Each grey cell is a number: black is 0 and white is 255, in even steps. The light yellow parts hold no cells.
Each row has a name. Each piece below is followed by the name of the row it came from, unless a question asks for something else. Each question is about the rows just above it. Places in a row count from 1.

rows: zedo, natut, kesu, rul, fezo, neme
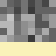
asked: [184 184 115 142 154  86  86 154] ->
rul
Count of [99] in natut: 4

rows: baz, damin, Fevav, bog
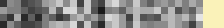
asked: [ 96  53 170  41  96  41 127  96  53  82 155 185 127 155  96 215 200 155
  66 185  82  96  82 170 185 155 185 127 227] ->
Fevav
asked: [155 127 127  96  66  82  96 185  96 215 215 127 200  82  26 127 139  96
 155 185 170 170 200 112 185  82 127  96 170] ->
damin
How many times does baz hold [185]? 1
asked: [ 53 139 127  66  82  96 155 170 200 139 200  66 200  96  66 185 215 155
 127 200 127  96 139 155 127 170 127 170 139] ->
baz
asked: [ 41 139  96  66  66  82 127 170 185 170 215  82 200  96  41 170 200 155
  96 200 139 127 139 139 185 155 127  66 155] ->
bog
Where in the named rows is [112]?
damin, 24
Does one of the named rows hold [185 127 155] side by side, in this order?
yes

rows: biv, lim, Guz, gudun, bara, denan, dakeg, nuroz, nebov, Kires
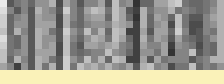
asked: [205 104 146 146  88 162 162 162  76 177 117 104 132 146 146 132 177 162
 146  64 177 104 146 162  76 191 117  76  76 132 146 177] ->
gudun
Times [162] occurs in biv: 4
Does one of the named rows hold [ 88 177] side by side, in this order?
yes
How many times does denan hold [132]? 1

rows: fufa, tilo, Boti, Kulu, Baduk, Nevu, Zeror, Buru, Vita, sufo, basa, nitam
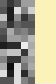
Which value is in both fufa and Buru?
[54]
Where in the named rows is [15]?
sufo, 2
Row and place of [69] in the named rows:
Nevu, 1
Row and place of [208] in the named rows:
tilo, 5

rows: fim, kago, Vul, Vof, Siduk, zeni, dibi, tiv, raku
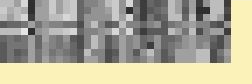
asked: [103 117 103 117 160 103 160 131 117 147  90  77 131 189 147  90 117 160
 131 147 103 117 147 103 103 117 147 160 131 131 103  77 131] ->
zeni
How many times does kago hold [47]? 4

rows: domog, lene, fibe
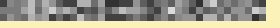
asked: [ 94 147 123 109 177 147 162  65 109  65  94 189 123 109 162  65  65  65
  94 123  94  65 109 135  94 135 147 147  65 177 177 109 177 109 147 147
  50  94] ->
fibe
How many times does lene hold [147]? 5
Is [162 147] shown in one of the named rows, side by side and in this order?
no
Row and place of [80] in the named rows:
lene, 14
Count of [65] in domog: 7
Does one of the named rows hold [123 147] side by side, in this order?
no

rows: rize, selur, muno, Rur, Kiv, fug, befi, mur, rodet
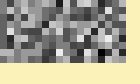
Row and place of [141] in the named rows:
Rur, 10
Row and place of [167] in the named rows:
rodet, 17
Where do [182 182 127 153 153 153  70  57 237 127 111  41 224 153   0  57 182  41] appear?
mur

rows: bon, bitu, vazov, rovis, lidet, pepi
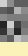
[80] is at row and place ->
bitu, 2
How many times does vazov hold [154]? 0
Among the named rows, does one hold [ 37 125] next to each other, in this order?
yes

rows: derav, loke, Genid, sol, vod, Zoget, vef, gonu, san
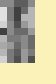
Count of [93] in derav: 2
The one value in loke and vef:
[106]
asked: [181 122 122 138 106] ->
Zoget
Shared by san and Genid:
[122]
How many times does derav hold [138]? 3
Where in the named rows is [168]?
vef, 1
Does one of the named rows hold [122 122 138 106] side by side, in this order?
yes

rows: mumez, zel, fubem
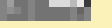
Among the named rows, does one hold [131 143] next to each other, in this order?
yes
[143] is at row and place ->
zel, 2
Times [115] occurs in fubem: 9
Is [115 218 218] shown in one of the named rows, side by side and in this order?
yes
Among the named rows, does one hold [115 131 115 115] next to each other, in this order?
yes

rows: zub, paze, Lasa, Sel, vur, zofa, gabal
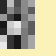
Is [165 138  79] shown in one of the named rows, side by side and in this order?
no
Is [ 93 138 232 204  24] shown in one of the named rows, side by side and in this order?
no
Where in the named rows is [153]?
Lasa, 1
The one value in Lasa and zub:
[165]
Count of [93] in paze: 2

